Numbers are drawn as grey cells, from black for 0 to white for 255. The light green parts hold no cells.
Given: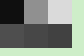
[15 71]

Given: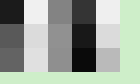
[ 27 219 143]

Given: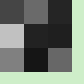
[ 69  34 103]

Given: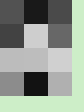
[ 82 206 208]

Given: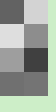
[ 98 141]

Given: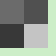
[107 196]

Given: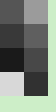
[85 95]

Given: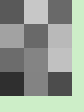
[ 89 105 193]

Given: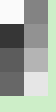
[250 146]
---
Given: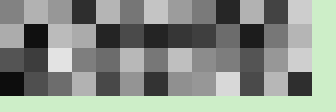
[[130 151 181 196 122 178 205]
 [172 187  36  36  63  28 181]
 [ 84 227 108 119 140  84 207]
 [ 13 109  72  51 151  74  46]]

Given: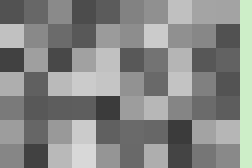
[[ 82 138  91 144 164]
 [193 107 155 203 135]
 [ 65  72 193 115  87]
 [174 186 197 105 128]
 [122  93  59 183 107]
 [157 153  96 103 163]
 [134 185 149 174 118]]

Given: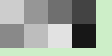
[[205 111]
 [137 226]]

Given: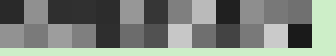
[[ 41  47  44  54 186 142 112]
 [146 157  46  81 111 121  26]]

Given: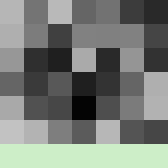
[[182 185 114  41]
 [175  64 128  69]
 [151  31  41  50]
 [101  88  51 175]
 [169  71  78 178]
 [194 126 183  70]]

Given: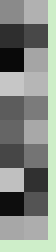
[[138]
 [ 46]
 [  9]
 [198]
 [ 92]
 [101]
 [ 70]
 [192]
 [ 13]
 [167]]

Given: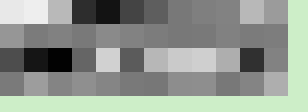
[[232 185  19  94 127 184]
 [150 129 138 124 121 123]
 [ 77   2 209 183 207  48]
 [122 132 133 119 142 132]]

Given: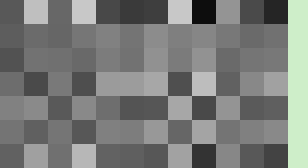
[[ 88 103  72  62  13  74]
 [ 93 102 129 140 134 106]
 [ 82 112 124 145 146 117]
 [109 121 155 167 189 136]
 [129  89 110  86  73  90]
 [116 117 128 152 164 128]
 [ 97 112  98  87  51  88]]

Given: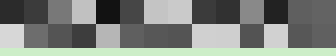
[[ 43 120  18 196  59 137  95]
 [215  84 182  87 208  83  87]]
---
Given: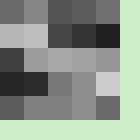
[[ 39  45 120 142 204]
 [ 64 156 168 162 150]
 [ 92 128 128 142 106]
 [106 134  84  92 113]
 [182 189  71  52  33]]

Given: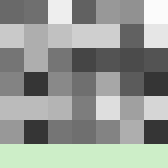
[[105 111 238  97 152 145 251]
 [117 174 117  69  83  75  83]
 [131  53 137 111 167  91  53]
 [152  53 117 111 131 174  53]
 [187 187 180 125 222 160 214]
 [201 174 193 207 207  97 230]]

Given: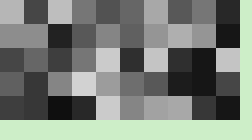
[[ 62  55  15  40 203 133 162 168  55  22]
 [ 70 102  62 118 203  47 196  47  22 196]
 [ 96  55 133 210 156 110  88  28  22  70]
 [141 141  34  88 133  96 149 175 149  22]
 [182  70 190 118  82 102 168  88 118  40]]

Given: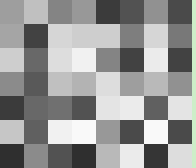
[[ 47 139  82  47 185 235  53 221]
 [ 59 104 112  82 228 235  96 228]
 [139  89 192 179 221 158 185 145]
 [158 192 132 152  59  82 145  74]
 [165  66 214 206 206 126 214 120]
 [198  96 241 249 152  74 249  74]
 [206 104 221 241 132  66 235  66]]

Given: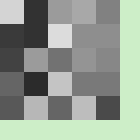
[[ 58  50 220 142 142]
 [ 66 155 114 148 135]
 [ 88 183 101 189  74]
 [101  43 196 121 121]
 [212  50 155 168 129]]

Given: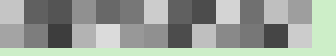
[[164 125  61 179 219 152 144  76 191 137 119  69 204]
 [197  96  84 144 104 119 204  96  76 212 112 191 158]]
